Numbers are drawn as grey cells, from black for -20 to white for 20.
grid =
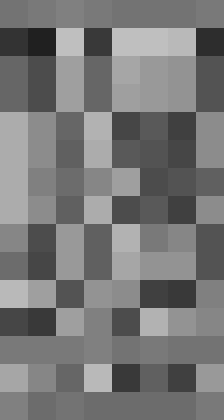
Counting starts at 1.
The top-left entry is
-2
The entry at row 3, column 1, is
-4
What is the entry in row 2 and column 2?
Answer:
-15
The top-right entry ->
-1
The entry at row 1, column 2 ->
-1
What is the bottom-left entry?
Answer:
0
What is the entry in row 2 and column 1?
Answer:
-12
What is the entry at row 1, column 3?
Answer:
0
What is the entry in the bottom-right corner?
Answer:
-1
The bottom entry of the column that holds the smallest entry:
-3
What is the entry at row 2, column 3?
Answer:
10
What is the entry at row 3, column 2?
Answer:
-8

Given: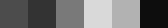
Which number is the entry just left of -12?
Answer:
-8
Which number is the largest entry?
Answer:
14

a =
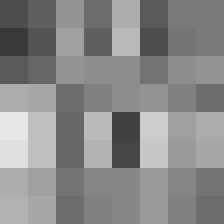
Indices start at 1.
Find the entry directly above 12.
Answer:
3
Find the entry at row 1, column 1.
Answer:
-8
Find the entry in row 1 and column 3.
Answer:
3
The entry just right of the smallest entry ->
-7
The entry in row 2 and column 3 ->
5
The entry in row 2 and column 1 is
-11
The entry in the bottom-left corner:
8
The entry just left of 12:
-10
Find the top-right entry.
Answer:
-1
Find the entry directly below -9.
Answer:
1
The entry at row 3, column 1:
-6
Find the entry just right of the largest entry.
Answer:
10
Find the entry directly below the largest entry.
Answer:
15
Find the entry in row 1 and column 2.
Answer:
-5

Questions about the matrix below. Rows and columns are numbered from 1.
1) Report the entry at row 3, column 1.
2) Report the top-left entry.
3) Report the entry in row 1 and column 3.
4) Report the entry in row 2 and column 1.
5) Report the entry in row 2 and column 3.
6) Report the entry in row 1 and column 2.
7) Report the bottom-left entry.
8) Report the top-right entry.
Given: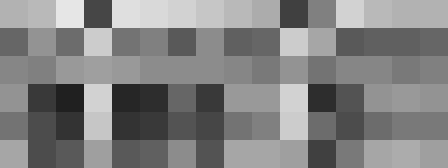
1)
1
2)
8
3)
16
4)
-4
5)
-3
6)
9
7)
6
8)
8

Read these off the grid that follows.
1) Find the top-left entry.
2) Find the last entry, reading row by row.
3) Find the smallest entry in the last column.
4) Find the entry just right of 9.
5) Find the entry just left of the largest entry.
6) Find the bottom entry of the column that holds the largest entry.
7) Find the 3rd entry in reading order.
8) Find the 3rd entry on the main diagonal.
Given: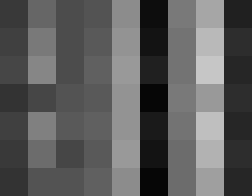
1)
-11
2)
-14
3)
-15
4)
-13
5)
-2
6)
5
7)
-8
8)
-8

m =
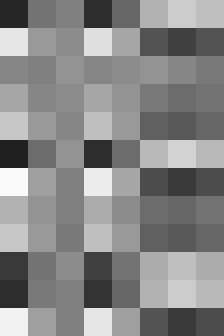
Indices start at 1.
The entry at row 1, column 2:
-2
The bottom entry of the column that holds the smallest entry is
18
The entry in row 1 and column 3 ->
0
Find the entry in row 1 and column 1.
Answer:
-14
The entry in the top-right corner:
10
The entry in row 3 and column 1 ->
1
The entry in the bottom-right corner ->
-8
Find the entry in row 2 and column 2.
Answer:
4
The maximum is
19
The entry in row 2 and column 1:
16
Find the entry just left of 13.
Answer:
9
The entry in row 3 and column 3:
3
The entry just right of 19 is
5
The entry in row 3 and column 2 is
0

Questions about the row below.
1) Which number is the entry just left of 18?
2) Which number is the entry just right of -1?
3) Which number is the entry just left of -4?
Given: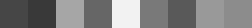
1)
-4
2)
-6
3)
6
